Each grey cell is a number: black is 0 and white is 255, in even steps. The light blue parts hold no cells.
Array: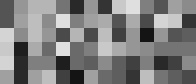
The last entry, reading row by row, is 74
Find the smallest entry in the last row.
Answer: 20
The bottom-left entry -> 160
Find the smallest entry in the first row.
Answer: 41
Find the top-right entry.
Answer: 139
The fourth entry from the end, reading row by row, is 190
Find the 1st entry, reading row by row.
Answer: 84
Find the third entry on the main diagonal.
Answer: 190
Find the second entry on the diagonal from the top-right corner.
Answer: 201
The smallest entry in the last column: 52
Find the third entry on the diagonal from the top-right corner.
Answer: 150
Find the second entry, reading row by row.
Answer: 150
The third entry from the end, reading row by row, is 116
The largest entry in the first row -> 223

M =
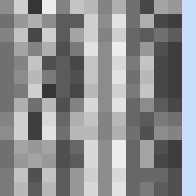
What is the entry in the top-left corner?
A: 140
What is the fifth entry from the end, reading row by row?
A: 226
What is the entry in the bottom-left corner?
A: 122
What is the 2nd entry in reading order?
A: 207
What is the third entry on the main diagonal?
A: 71
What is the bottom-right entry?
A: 80
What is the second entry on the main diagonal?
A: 152
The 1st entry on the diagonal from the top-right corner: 152
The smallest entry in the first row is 53
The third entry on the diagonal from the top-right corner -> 91
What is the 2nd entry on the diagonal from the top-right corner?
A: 71
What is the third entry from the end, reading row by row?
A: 122
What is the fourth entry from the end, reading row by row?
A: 103

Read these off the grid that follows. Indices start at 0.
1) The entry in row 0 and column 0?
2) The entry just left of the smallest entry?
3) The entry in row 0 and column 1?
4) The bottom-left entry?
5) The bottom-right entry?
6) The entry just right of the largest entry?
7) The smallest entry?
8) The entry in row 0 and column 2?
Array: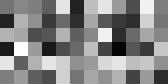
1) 116
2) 67
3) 135
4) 126
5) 45
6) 155
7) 5
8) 126

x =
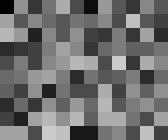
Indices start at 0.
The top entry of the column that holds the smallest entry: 2
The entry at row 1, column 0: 162
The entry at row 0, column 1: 144
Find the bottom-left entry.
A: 162
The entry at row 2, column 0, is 183
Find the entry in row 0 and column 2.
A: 54
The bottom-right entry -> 65
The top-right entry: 87
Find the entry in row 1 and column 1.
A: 87
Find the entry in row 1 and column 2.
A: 135

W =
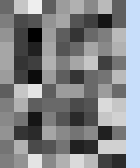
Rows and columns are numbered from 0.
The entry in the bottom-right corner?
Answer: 42
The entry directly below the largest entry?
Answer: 84
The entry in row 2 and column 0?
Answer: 147
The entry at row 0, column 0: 105
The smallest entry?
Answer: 0
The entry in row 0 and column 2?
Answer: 238
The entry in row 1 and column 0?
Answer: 126
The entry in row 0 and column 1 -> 198
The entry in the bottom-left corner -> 126
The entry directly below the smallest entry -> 32
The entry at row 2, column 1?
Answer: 63
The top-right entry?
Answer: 94
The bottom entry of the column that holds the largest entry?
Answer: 228

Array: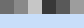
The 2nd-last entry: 89
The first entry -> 109
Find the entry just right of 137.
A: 198

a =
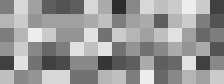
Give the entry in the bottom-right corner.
203
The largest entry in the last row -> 237
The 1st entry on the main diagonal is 125
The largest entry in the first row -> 237
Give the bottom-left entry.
192
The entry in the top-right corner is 64
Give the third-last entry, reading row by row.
181
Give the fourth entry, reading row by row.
94
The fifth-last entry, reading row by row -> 104
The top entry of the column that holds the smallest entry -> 45
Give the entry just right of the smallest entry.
136
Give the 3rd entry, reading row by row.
160
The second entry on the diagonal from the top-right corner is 125
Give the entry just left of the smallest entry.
171
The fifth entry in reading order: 83

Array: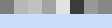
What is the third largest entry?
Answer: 184
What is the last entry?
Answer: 135
